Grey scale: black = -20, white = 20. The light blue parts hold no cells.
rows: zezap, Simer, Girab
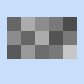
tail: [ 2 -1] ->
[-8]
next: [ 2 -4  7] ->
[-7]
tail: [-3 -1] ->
[11]

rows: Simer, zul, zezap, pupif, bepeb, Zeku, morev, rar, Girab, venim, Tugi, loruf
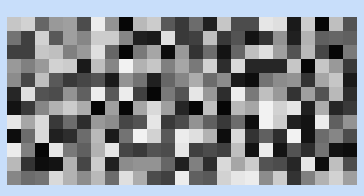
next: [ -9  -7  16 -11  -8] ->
[3]
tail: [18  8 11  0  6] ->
[ -1  13 -13  14 -14 -14 -14  11 -19  11   4 -11]
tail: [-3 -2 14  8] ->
[  2   9  -3  15   7  -8 -10  17  -5  -6  13  16  17   2  12 -12   0   8
  13   5]

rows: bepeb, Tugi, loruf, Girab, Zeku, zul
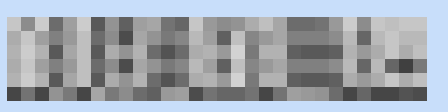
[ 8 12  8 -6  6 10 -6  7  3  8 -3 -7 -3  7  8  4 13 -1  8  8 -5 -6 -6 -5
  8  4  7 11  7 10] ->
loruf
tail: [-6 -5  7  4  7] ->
[11  7 10]

